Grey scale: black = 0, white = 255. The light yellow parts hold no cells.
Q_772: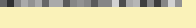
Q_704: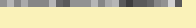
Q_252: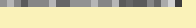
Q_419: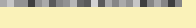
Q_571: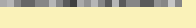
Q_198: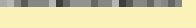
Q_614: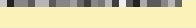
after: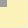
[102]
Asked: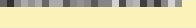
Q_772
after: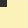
[134]
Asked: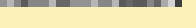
Q_252
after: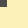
[170]
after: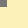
[182]

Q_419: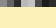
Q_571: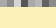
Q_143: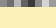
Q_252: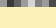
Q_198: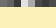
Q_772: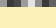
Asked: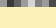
Q_252
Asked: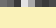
Q_198
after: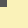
[169]
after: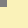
[155]
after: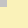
[74]

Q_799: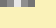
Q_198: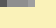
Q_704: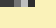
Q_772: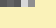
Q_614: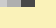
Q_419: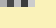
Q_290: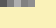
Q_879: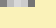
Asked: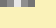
Q_799
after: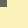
[88]
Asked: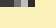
Q_704

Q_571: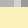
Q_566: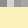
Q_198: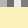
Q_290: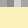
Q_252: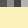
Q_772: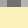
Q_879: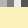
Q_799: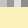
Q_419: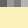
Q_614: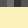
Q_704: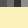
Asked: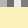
Q_198
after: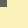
[154]
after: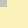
[154]

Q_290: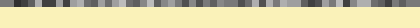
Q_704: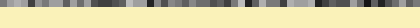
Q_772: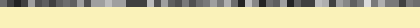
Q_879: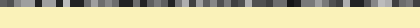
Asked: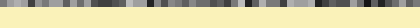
Q_704
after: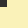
[64]
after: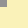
[121]

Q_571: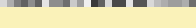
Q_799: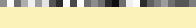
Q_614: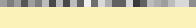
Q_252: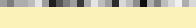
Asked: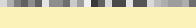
Q_571
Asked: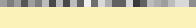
Q_614
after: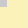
[157]

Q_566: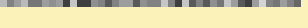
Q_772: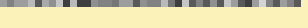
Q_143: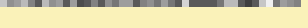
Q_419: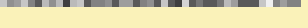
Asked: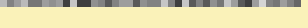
Q_566
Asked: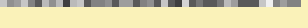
Q_419
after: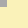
[144]
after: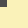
[89]

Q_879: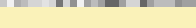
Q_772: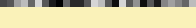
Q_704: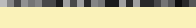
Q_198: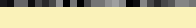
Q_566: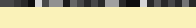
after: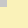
[242]
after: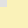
[213]
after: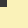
[41]
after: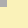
[188]

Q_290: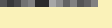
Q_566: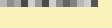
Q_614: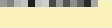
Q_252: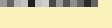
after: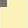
[129]
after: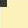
[73]

